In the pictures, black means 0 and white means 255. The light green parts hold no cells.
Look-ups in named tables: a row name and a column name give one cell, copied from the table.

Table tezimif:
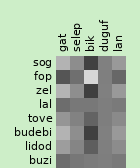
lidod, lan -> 140
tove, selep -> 130
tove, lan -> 138
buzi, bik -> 123
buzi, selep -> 119
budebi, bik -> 64
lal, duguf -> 126
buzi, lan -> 121
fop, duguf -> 127
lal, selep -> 120
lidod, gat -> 157
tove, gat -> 149
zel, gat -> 180
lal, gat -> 109
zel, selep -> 142
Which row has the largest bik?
fop

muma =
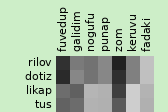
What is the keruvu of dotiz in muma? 128
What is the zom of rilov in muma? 33
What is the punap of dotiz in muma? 135
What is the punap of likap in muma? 177
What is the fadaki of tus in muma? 176
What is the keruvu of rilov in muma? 128
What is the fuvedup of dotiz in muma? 42

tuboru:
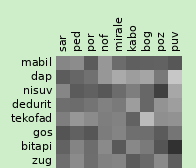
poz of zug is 138
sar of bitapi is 98
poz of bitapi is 85
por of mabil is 91
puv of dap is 199
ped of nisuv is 91
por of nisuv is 97
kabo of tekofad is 98
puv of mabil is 87
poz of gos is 91
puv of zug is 94
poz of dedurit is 147
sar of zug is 110

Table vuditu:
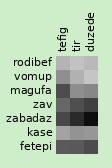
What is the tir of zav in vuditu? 79
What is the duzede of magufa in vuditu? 135
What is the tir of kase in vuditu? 147
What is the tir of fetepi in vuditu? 89
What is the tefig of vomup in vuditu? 143
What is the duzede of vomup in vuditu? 197
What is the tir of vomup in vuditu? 177
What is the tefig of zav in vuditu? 103
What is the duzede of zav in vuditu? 64
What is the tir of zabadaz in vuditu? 42
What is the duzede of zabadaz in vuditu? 14
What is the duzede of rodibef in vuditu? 185
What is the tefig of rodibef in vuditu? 180
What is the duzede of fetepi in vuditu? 76
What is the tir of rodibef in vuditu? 194
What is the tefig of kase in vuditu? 163
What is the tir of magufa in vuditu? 142
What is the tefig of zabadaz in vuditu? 72
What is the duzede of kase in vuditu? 151
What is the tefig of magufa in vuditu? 77

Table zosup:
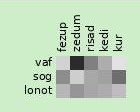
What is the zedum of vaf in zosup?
43
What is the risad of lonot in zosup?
166
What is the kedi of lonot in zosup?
172
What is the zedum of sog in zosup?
206
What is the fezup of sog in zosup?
141
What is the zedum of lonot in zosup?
149
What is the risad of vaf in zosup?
128
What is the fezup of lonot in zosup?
182
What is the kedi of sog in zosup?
161
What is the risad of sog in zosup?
168
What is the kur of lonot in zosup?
189
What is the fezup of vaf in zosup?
210
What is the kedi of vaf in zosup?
173

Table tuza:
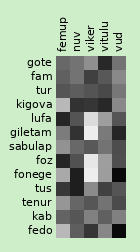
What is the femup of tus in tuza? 56
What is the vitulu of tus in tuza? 65
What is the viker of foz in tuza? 231
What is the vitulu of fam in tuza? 88
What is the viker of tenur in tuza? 86
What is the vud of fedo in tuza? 9
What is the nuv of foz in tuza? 81
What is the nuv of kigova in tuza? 50
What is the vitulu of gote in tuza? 40

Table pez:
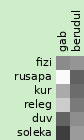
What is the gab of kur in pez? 170
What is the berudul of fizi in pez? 149
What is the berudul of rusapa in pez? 97
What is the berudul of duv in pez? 141
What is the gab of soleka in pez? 62
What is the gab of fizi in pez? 139
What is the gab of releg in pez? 204
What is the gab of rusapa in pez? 250
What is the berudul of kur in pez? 108
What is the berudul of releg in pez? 122
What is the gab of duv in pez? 99

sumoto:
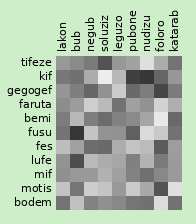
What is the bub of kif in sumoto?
113
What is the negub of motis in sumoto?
205
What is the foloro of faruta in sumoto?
211
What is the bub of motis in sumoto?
118
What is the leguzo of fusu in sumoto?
145
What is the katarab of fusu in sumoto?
114
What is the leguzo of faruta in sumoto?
114
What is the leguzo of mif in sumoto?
160
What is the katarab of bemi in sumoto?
105
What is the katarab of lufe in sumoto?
155
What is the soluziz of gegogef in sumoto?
145
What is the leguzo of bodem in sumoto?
136
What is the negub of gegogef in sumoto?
102

